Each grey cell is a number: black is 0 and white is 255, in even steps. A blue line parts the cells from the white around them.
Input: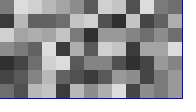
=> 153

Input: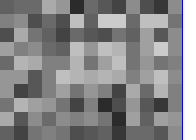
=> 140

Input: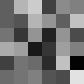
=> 226

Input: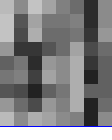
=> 139

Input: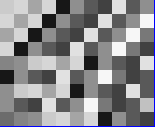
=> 65

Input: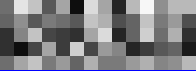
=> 185

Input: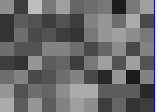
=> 61
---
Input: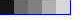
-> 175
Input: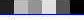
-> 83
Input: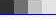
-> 195
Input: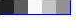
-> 197
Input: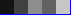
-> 98
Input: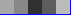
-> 93
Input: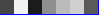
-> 208
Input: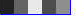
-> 77
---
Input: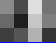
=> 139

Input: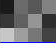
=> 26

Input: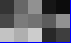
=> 52

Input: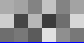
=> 172

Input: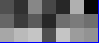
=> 80

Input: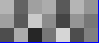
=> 181

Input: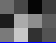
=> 110

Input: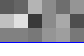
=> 90
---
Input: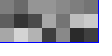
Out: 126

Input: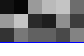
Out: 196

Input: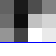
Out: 77

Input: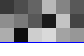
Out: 132

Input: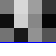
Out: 158

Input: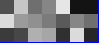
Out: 19

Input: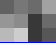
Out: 107

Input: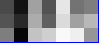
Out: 115

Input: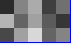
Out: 63
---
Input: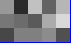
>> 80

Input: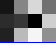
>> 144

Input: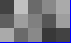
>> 66

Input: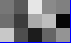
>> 148

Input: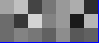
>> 97

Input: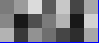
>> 167
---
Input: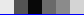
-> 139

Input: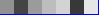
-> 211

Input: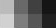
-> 209

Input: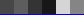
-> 213

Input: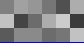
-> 80

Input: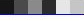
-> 230

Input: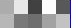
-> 88

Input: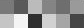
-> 110

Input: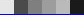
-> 186

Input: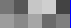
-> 67
